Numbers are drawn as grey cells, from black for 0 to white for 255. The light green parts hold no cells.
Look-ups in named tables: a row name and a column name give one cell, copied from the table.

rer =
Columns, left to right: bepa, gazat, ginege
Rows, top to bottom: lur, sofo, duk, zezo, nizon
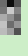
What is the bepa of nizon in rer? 187
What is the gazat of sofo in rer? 202
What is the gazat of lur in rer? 13
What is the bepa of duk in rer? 171
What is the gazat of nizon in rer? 158
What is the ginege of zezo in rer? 150
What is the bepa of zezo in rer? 194
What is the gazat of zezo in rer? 109
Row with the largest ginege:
zezo

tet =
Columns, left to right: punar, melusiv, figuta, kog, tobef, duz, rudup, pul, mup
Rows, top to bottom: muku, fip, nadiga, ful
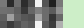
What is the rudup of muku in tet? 85
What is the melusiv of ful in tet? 59
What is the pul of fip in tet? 92
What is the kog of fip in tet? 56
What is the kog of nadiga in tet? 87
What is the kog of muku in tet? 44

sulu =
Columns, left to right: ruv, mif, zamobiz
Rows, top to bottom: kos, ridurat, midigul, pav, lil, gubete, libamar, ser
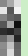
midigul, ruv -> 131
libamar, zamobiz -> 98
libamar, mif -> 194
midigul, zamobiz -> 89
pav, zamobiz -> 15
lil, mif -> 36
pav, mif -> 169
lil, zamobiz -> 63
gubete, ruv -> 107
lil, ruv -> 46
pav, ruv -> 86
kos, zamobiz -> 224
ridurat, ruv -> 230
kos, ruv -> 136
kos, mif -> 170
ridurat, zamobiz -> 244
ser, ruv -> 133
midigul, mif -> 100
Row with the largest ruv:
ridurat

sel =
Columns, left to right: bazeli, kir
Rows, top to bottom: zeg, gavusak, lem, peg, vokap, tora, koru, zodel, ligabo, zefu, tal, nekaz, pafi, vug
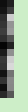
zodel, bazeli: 28
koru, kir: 34
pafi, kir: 134
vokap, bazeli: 62
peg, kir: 148
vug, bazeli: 41
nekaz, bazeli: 51
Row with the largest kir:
zefu

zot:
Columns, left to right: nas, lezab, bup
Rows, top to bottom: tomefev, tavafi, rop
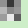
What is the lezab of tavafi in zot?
136
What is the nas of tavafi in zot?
183
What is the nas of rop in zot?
156
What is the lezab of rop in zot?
233
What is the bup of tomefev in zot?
140
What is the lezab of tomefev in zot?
56
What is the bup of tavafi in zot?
151
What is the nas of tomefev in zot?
145
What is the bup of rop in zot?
94
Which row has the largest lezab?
rop

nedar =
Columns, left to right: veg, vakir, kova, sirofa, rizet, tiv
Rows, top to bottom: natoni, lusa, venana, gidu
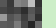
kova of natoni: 134
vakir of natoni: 57
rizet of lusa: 86
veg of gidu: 92
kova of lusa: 68
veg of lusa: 70
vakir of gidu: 88
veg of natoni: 86
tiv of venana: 47
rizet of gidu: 38
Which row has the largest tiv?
gidu

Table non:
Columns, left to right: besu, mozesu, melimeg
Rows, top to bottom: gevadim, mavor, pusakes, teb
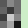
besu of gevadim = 88
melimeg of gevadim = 110
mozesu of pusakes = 201
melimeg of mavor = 111
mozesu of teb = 164
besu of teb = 107
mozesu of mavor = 57
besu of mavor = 100
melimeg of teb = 23
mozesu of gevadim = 136
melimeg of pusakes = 134
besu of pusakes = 60
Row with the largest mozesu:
pusakes

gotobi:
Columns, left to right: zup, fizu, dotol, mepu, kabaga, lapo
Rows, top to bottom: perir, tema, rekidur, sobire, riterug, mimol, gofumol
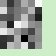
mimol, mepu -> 0
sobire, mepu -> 218
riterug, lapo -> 144
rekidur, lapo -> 30
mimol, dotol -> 174
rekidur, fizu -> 77
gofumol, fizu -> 188
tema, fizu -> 94
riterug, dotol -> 148
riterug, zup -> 233
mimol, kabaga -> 125
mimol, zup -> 52
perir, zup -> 151
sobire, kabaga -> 145
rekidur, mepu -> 192

